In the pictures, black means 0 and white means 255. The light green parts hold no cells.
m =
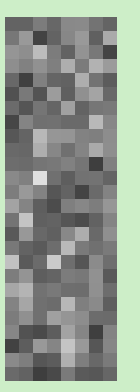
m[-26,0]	99
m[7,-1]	135
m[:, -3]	[138, 153, 147, 123, 174, 144, 99, 106, 130, 132, 117, 114, 68, 135, 76, 173, 122, 85, 120, 109, 127, 141, 133, 153, 126, 90]
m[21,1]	144
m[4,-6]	128
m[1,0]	119
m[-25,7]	170
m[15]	[89, 152, 104, 96, 136, 173, 105, 143]
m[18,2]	94
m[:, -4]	[137, 135, 98, 174, 98, 95, 161, 106, 149, 112, 129, 94, 99, 127, 86, 136, 185, 110, 124, 110, 183, 149, 163, 196, 176, 122]
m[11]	[137, 128, 224, 112, 94, 114, 115, 100]
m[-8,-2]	145
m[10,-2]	62
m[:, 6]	[115, 96, 120, 178, 115, 164, 118, 185, 127, 170, 62, 115, 106, 125, 98, 105, 112, 139, 145, 144, 138, 108, 63, 86, 104, 87]
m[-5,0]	124
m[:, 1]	[99, 153, 142, 129, 64, 121, 85, 132, 100, 103, 107, 128, 153, 132, 196, 152, 99, 90, 148, 180, 166, 144, 82, 93, 126, 98]
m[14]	[116, 196, 96, 99, 86, 76, 98, 132]
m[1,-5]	99
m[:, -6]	[124, 67, 188, 145, 128, 83, 117, 112, 184, 174, 117, 224, 131, 94, 96, 104, 90, 107, 94, 114, 112, 112, 74, 153, 86, 62]
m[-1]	[106, 98, 62, 73, 122, 90, 87, 102]
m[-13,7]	150
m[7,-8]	70
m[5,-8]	81

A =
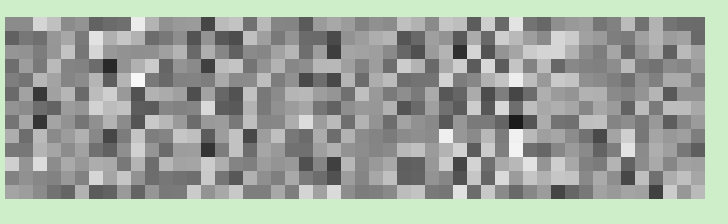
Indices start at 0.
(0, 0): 139
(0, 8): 111
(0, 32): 190
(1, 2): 111
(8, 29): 143
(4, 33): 135
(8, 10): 126
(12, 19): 168
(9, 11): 107
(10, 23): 64
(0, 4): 139
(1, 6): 226
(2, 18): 134
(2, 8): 146
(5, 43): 138
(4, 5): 140
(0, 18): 185
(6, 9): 93
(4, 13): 131
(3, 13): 138
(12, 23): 218
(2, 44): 106
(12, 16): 200
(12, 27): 137
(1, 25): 157
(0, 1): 139
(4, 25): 108
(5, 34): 76
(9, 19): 153
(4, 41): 143
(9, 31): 179
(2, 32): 47
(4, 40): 195
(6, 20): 156
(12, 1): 157
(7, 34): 122
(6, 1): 139
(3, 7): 41
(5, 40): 148

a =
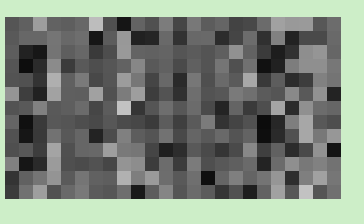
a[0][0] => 85
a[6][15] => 36
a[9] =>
[79, 88, 61, 164, 80, 102, 104, 158, 121, 118, 69, 31, 45, 89, 74, 53, 74, 136, 63, 97, 43, 73, 146, 20]
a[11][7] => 94
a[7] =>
[101, 16, 58, 88, 85, 78, 73, 87, 75, 71, 59, 92, 63, 90, 123, 51, 68, 81, 12, 39, 126, 167, 88, 78]
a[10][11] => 108
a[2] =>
[93, 34, 23, 116, 94, 103, 58, 77, 153, 99, 97, 100, 85, 91, 84, 95, 145, 98, 59, 29, 49, 142, 149, 102]
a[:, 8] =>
[21, 152, 153, 98, 156, 124, 194, 75, 128, 121, 148, 177, 110]
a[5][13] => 110
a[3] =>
[85, 13, 43, 139, 59, 89, 78, 86, 98, 135, 89, 97, 74, 96, 84, 117, 80, 113, 17, 33, 125, 143, 143, 119]
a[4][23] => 116
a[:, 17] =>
[72, 108, 98, 113, 168, 112, 58, 81, 99, 136, 106, 100, 30]
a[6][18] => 78
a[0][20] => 153
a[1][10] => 37
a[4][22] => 129
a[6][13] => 107
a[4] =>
[83, 81, 51, 175, 96, 122, 72, 85, 156, 119, 69, 104, 42, 119, 79, 106, 90, 168, 57, 93, 44, 61, 129, 116]
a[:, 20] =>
[153, 34, 49, 125, 44, 137, 43, 126, 81, 43, 143, 46, 87]
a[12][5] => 121
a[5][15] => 87
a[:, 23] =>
[108, 105, 102, 119, 116, 35, 102, 78, 151, 20, 114, 118, 112]
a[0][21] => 154
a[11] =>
[52, 97, 117, 148, 90, 117, 97, 94, 177, 126, 154, 109, 89, 111, 15, 101, 127, 100, 116, 150, 46, 127, 161, 118]
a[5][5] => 94
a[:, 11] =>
[124, 105, 100, 97, 104, 83, 110, 92, 114, 31, 108, 109, 133]
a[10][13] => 123

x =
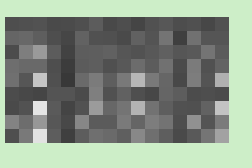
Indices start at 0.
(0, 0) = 78
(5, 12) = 93
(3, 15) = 99
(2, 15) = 91
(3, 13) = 123
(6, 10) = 114
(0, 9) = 69
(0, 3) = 74
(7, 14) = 84
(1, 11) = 116
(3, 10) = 92
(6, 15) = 195
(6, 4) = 68
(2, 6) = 94
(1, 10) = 84
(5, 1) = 72
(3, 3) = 78
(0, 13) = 80
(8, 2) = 226
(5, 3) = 84
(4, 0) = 112
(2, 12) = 86
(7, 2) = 151
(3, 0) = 110
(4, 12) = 72
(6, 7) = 103
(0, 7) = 73
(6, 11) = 94
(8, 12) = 74
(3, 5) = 91
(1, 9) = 97
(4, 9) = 183
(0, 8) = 78
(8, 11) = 94
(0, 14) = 71
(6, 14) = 98
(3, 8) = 88

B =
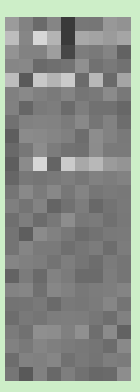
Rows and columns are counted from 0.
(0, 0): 155
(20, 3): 106
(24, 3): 134
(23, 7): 108
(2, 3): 158
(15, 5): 108
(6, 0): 129
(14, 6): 123
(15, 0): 116
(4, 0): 189
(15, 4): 120
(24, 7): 126
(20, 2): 121
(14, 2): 108
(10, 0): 94
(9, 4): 114
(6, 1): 102
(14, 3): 120
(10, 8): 148
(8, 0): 94
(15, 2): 139
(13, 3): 100
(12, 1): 137
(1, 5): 168
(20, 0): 115
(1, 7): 155
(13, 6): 104
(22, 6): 110
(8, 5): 109
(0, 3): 133
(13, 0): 127
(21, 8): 129
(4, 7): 106
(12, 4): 119
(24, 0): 109

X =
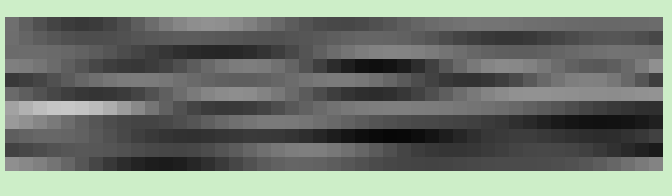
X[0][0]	111
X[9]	[66, 71, 76, 82, 86, 88, 87, 85, 81, 76, 72, 70, 69, 71, 76, 84, 92, 102, 112, 119, 125, 127, 126, 120, 112, 102, 91, 80, 69, 61, 56, 53, 53, 55, 59, 63, 68, 71, 72, 71, 69, 64, 57, 49, 41, 33, 26]
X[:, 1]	[95, 101, 108, 124, 62, 94, 177, 145, 99, 71, 136]
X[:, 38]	[110, 63, 97, 120, 104, 146, 91, 33, 57, 72, 76]
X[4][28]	90
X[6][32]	119
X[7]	[154, 145, 134, 122, 109, 96, 86, 77, 71, 68, 68, 72, 78, 85, 95, 104, 112, 117, 122, 122, 121, 117, 111, 105, 98, 91, 84, 80, 76, 73, 72, 69, 67, 64, 59, 55, 47, 41, 33, 26, 21, 18, 17, 18, 20, 25, 32]
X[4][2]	69
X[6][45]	48
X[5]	[106, 94, 82, 71, 62, 55, 52, 54, 59, 68, 81, 95, 109, 122, 133, 139, 142, 140, 131, 120, 106, 91, 76, 62, 52, 46, 44, 47, 55, 66, 79, 94, 109, 121, 132, 139, 145, 146, 146, 144, 143, 141, 141, 140, 142, 145, 147]
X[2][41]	109
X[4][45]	85
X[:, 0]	[111, 110, 107, 127, 56, 106, 162, 154, 94, 66, 143]
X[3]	[127, 124, 117, 107, 95, 84, 71, 62, 57, 55, 60, 67, 79, 92, 105, 116, 124, 126, 123, 113, 100, 82, 63, 44, 30, 18, 15, 19, 28, 45, 64, 86, 105, 121, 133, 138, 136, 130, 120, 108, 97, 90, 88, 94, 105, 122, 144]
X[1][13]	92
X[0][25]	74
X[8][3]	103
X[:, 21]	[83, 86, 84, 82, 115, 91, 97, 117, 46, 127, 100]
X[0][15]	143
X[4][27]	102
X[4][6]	111
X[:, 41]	[105, 81, 109, 90, 129, 141, 69, 18, 46, 64, 86]
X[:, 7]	[67, 78, 85, 62, 118, 54, 174, 77, 81, 85, 56]
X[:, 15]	[143, 88, 38, 116, 96, 139, 56, 104, 53, 84, 58]
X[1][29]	91
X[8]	[94, 99, 103, 103, 101, 97, 89, 81, 72, 63, 57, 52, 49, 48, 50, 53, 55, 58, 57, 56, 52, 46, 38, 29, 21, 14, 10, 7, 8, 13, 20, 29, 38, 47, 55, 58, 61, 61, 57, 53, 49, 46, 44, 45, 50, 56, 65]
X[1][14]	90
